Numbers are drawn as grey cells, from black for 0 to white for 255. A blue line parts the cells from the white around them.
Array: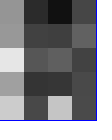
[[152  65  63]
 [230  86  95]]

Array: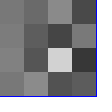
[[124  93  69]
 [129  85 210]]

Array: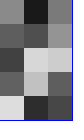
[[ 94  79 148]
 [ 65 215 205]]

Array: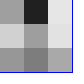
[[209 158 226]
 [151 125 169]]

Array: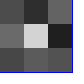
[[106 211  31]
 [ 71  91  82]]

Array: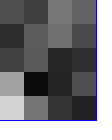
[[ 46  91 113]
 [ 66  89  38]]

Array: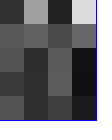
[[87 96 75]
 [82 44 90]]

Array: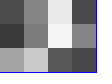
[[ 59 123 244]
 [164 202  87]]
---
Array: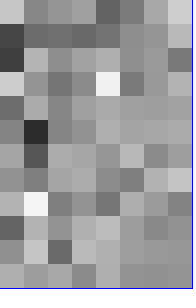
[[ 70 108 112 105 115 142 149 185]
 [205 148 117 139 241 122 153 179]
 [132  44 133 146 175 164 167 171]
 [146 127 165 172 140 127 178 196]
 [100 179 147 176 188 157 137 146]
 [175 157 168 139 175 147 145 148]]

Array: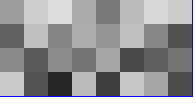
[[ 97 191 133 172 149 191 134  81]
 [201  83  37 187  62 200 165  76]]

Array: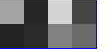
[[ 35  42 130 107]]

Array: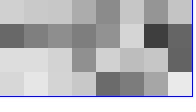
[[104 127 142 126 146 213  62 101]
 [215 230 212 200 107 124 166 234]]

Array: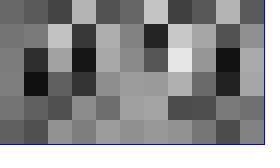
[[117 123 193  56 173 130  37 199 165  83 143]
 [127  17  96  53 141 156 154 175 106  35 165]
 [ 96  81 146 126 155 143 151 146 119  77 130]]

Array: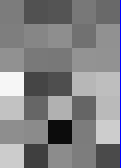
[[126 134 142 113 145]
 [246  69  78 183 190]
 [142 139  12 124 205]]

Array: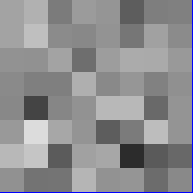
[[163 191 139 136 147 118 161 139]
 [138 127 127 175 137 150 129 144]
 [153 220 167 148  93 123 189 148]
 [145 115 116 181 146 149 108 137]]

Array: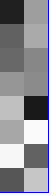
[[ 97 170]
 [150 139]
 [167 250]
 [ 86 198]]
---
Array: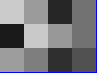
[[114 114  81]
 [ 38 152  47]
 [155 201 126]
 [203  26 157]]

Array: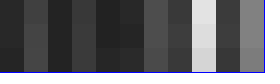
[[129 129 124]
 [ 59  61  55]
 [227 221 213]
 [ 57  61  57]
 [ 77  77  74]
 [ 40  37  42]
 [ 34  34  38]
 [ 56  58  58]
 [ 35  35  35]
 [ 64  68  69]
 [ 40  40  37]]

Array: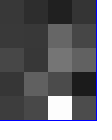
[[ 52  70  97  27  76]
 [ 32 102 117  75 253]
 [ 45  56  55  96  72]
 [ 56  57  71  54  61]]

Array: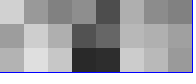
[[129 160 154]
 [140 176 185]
 [175 184 204]
 [ 77 102  45]
 [142  82  41]
 [129 175 199]
 [153 206 223]
 [209 157 179]]

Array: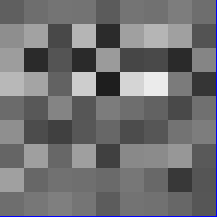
[[110  83 133  53 112 125  89  85  86]
 [125 160  42 123  73 115 151  56 103]
 [113 181  73 235  98  86 139 104 113]
 [116 160  70 213 110  76 137 119 115]
 [ 91  43 155  30 124 103  64 106  92]
 [115 181  42 205  86  87 159 111 117]
 [116  72  84  98 132  64 103 113 127]
 [110 162  42 164  88  76 159 103 119]
 [ 95 142 157 184 107 143 101 160 110]]

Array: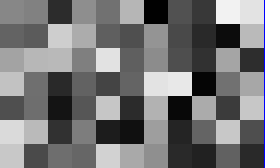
[[227 186  45 167 199  78  41]
 [242  12 165 113  59 200  97]
 [ 56  41  49   5 171 100  33]
 [ 81  73  78 232   8  36  41]
 [  1 148 140 227 178 158 143]
 [182  79  95 100  43  16 169]
 [113  95 226  68 198  28 210]
 [142 172 127  98  86 125 102]
 [ 44 206 185  41  20  49 110]
 [129  91 183 111 110 186  74]
 [135  99 163 194  79 218 200]]
